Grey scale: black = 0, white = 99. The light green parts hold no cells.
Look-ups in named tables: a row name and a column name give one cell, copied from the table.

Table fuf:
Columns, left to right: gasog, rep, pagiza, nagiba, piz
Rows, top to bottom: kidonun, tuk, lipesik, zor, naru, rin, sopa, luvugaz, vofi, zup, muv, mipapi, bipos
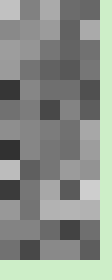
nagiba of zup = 35
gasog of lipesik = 61
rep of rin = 48
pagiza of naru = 43
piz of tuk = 66
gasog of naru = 21
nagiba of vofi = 60
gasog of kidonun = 75
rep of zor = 45
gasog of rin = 44
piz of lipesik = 44
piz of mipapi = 43
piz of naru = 31
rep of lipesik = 58
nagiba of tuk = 38
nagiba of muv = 70
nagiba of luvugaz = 43

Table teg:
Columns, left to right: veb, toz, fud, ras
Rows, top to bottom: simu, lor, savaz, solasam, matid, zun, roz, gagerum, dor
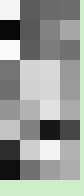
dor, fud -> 61
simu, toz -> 36
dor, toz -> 44
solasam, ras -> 59
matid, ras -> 60
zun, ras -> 66
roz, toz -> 50
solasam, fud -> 84
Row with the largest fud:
gagerum

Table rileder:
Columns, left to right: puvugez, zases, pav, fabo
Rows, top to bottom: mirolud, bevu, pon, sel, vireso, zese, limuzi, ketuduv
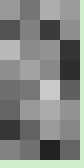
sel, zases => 63
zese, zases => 59
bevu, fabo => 55
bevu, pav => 23
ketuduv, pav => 13
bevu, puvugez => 32
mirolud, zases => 45
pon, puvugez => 72
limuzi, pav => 60
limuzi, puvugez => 21
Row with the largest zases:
sel

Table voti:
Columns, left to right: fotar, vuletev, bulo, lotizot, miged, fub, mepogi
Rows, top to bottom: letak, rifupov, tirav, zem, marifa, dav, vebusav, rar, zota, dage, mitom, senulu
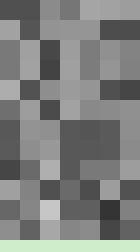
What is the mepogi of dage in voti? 32
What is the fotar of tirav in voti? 47
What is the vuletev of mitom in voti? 52
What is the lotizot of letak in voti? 46
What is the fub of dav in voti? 54
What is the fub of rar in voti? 35
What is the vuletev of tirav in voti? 62
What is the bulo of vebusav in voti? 56
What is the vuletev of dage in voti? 51
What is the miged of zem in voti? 48
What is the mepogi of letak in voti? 61
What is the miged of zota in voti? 47
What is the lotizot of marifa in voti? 60

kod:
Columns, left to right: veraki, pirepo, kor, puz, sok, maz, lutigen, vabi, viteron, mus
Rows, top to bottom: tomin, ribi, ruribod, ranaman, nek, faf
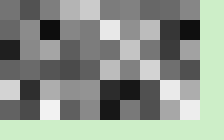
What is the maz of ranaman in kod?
73
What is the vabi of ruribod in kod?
46
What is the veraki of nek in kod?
82
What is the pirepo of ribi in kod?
54
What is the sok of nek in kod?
57
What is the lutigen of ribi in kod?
56
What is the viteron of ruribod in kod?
23
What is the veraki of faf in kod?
38
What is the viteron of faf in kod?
65
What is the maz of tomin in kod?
48
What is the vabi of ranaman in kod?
82
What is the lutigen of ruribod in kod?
76
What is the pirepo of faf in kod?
29
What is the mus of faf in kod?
92
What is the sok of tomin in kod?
79

